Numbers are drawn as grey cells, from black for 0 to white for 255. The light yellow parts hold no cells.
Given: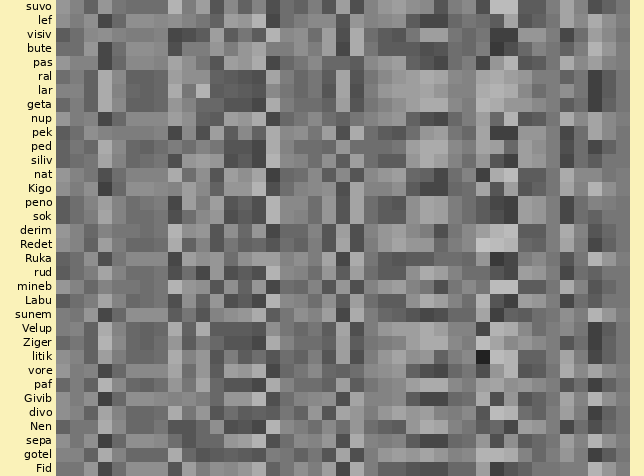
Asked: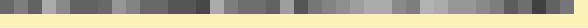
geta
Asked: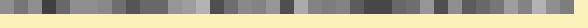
sepa

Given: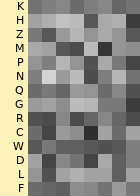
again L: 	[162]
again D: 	[69]
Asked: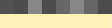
R

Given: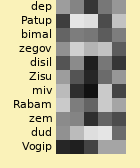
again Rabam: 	[202]
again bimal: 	[125]

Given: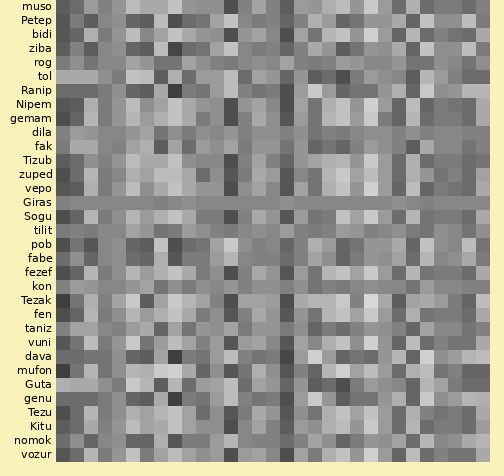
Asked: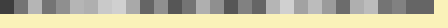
mufon
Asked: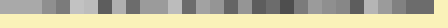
tol

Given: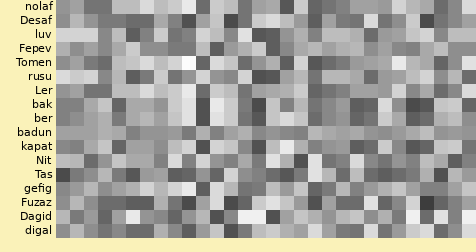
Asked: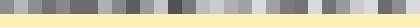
digal
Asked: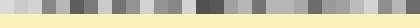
rusu
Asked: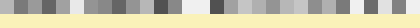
Dagid
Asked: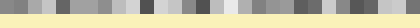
kapat
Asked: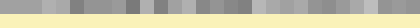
badun

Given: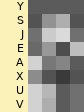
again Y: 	[91]
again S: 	[83]
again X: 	[83]
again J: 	[112]

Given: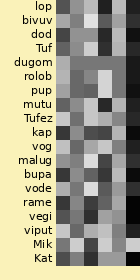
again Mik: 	[205]
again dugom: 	[119]

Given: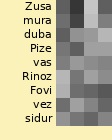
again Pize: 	[160]
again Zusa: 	[95]

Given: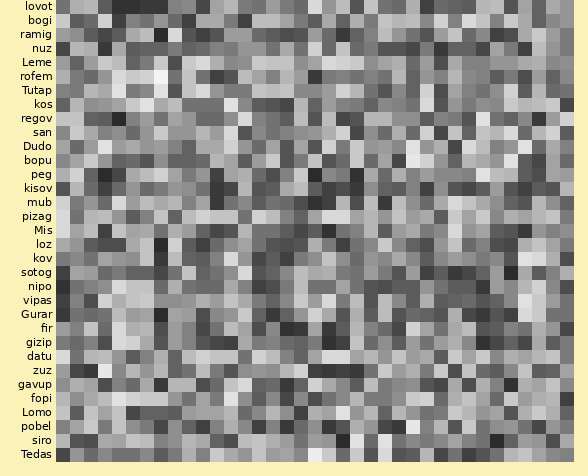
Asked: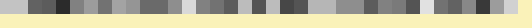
regov
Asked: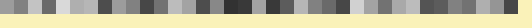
fir
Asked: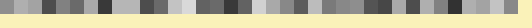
gavup
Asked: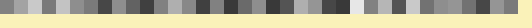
pobel
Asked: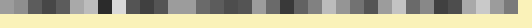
ramig
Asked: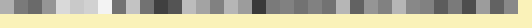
rofem

